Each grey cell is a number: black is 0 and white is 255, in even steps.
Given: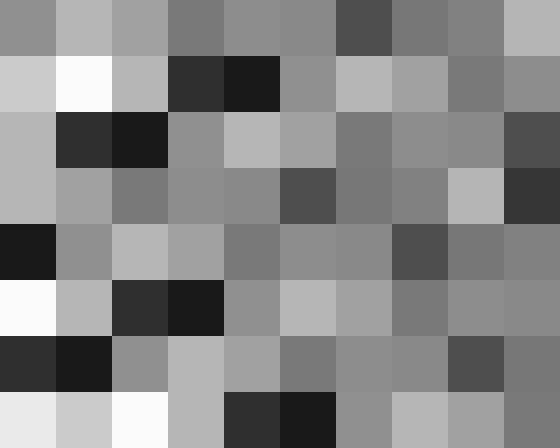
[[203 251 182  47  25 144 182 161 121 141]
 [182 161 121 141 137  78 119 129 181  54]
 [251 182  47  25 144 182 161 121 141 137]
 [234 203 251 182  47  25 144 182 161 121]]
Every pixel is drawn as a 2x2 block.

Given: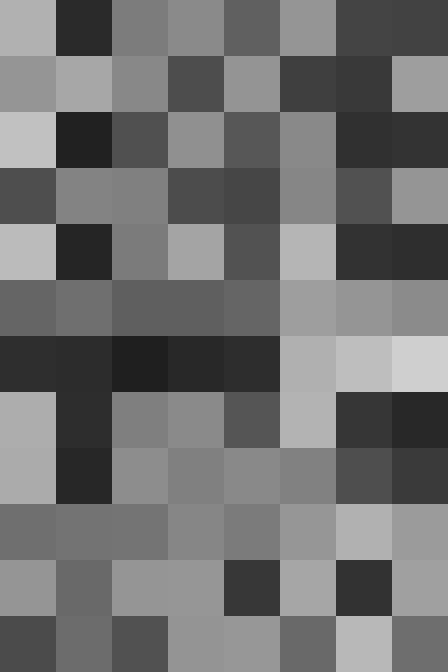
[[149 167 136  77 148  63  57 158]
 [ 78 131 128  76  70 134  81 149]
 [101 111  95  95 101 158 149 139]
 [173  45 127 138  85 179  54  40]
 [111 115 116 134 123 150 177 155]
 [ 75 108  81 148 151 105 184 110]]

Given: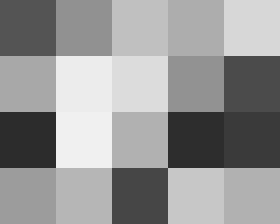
[[168 236 220 146  75]
 [156 182  70 199 177]]

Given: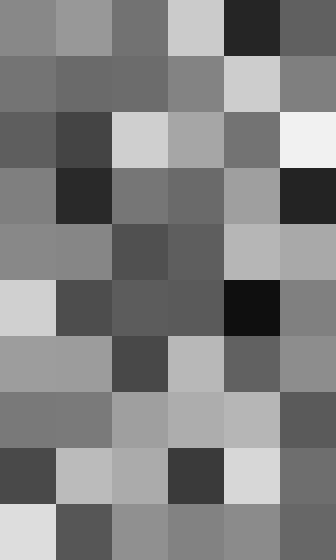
[[116 106 108 131 205 127]
 [127  41 118 106 159  35]
 [208  77  92  90  15 128]
 [121 122 159 173 182  90]
 [221  86 144 130 139 103]]

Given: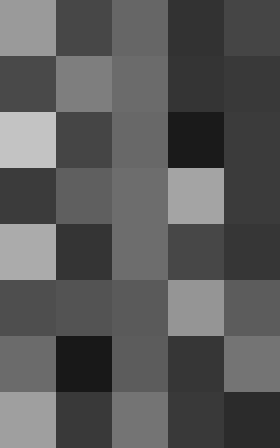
[[ 74 125 106  53  56]
 [ 59  95 110 164  59]
 [ 79  84  91 149  93]
 [159  58 116  56  43]]

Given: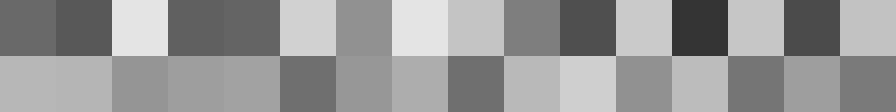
[[184 181 150 157 161 112 151 173 112 186 206 146 187 118 157 121]]

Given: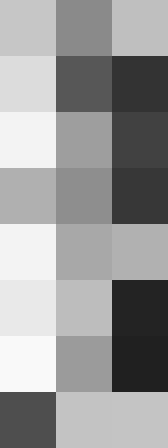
[[220  87  51]
 [176 142  55]
 [233 189  35]
 [ 78 195 196]]

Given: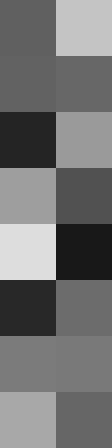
[[ 98 103]
 [158  81]
 [ 40 108]
 [168 102]]

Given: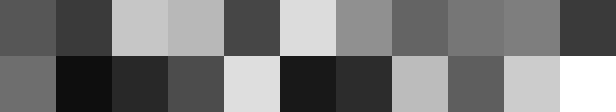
[[111  15  41  77 221  25  44 187  94 203 255]]
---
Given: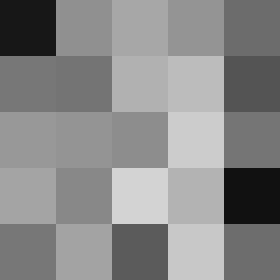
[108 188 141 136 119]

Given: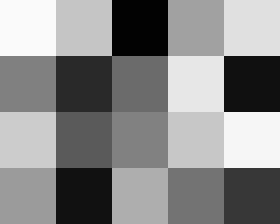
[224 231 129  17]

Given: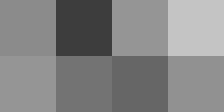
[195 101]

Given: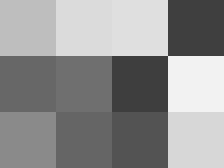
[ 63  62 101]

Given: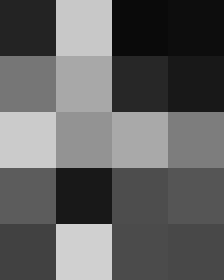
[ 13  39 147  92]

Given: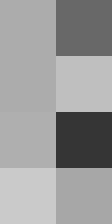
[103 172]
